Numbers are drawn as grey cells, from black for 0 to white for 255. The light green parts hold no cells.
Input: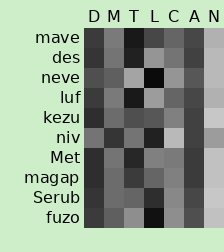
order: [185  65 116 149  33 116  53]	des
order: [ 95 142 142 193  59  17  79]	fuzo

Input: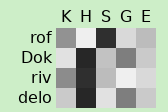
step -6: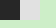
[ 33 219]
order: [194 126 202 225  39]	Dok
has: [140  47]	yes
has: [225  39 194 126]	yes
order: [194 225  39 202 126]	Dok
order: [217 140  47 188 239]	riv
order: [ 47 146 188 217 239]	rof

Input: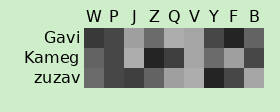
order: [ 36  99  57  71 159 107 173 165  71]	Gavi
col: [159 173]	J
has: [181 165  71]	no
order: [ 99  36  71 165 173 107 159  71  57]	Gavi
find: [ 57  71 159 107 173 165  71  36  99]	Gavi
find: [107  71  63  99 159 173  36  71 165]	zuzav

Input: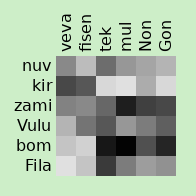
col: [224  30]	mul
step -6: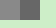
[131  97]
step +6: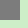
[130]
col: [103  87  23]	tek
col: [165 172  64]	Non
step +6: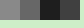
[143 109  36  70]
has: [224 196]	yes

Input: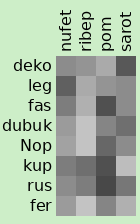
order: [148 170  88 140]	deko
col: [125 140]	nufet
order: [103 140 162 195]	Nop

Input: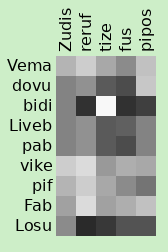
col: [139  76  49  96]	fus
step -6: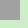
[155]

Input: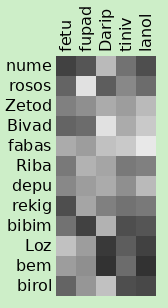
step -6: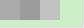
[165 151 187]
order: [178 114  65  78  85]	bibim
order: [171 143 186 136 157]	depu
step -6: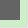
[94]
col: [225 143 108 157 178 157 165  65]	fupad
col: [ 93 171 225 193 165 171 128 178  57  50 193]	Darip

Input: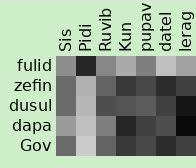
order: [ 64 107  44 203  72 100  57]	Gov
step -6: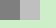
[121 185]
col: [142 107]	Sis
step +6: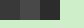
[63 78 50]
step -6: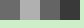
[101 170  94  51]
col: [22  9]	lerag

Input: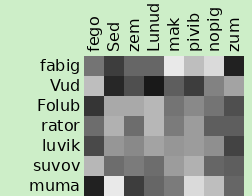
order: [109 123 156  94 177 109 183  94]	rator
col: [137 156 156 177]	pivib
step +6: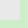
[239]
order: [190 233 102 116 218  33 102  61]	fabig
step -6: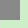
[131]

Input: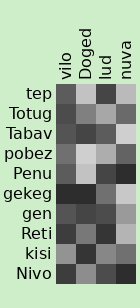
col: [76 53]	lud
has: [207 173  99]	yes
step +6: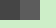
[75 98]

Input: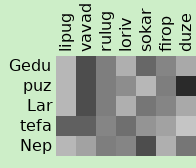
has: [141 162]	no
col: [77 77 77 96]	vavad
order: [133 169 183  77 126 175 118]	Lar
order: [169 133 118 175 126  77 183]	Lar
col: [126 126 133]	rulug
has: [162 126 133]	yes

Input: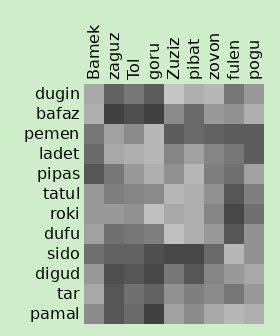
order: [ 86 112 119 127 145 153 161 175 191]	dufu
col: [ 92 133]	Zuziz
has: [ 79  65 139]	yes
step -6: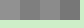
[139 121 133 113]

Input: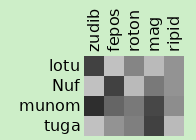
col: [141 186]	ripid
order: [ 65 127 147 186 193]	tuga
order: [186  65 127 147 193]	tuga
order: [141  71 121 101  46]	munom
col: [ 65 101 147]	fepos
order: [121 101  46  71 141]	munom
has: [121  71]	yes

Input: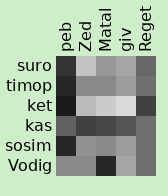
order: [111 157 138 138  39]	timop
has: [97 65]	yes
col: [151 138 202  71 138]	Matal
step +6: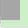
[171]
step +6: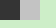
[ 58 201]

